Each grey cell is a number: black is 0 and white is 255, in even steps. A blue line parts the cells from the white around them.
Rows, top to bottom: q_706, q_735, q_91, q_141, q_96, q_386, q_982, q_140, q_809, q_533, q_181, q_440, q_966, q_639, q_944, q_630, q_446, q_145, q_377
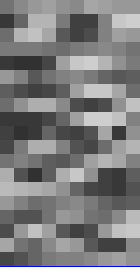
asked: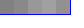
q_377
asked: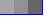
q_639
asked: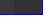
q_96
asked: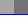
q_145
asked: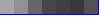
q_639

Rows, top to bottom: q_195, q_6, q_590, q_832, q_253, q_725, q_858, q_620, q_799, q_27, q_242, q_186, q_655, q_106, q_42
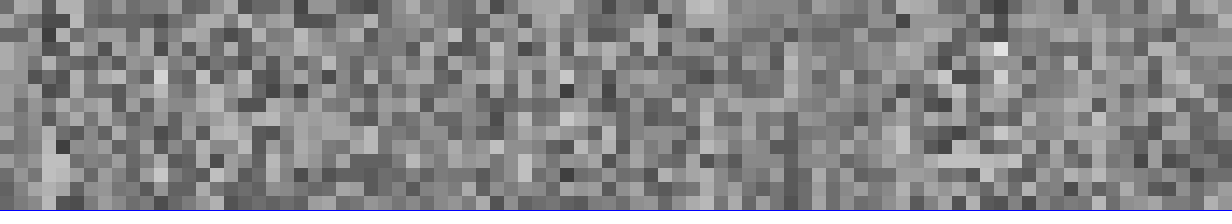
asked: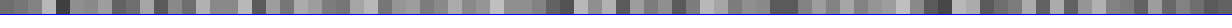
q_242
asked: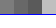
q_655
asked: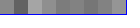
q_832
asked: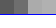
q_590
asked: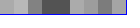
q_620

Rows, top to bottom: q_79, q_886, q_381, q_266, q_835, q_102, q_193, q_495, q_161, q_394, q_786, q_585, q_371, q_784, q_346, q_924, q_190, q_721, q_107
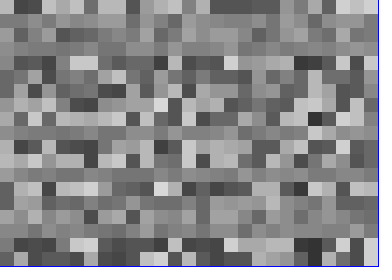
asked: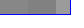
q_190
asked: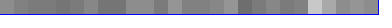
q_394
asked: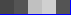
q_107

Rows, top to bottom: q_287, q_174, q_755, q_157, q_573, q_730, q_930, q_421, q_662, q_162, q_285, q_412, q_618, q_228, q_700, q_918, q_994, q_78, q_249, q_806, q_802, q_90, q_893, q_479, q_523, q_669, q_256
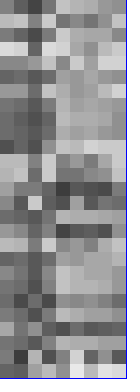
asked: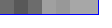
q_249
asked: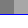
q_412
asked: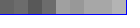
q_249

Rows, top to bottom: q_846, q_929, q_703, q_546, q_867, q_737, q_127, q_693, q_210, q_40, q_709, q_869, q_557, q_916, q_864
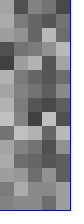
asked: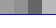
q_703
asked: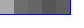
q_869
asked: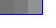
q_546
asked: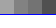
q_709
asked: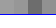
q_557

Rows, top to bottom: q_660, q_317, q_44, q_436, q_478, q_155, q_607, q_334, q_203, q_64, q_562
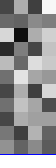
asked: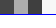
q_660
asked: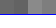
q_317
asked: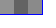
q_562
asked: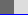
q_478
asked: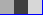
q_607
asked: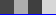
q_607

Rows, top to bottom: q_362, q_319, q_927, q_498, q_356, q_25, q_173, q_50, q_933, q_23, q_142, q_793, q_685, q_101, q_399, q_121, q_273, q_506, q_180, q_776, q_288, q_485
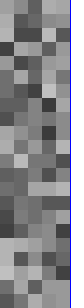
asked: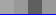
q_498
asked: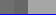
q_101
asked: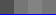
q_933
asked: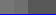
q_399
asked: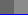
q_319
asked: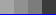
q_23
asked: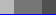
q_793

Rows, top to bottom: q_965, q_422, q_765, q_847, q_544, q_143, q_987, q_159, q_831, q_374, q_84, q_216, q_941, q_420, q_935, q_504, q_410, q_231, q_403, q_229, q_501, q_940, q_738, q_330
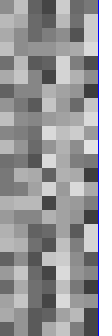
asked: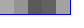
q_738
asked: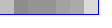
q_847
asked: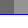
q_84
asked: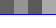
q_330
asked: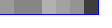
q_504
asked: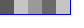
q_159

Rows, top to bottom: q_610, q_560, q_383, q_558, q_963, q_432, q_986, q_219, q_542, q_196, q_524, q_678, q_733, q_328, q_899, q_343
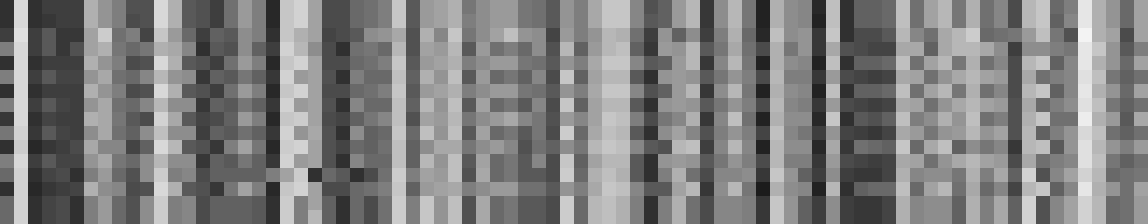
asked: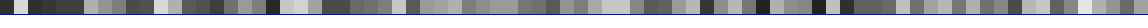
q_560
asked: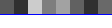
q_899

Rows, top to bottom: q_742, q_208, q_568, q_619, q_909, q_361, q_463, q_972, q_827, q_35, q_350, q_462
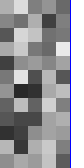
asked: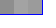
q_35
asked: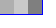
q_350
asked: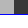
q_350
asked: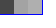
q_827
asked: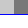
q_619
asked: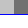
q_568
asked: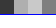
q_350

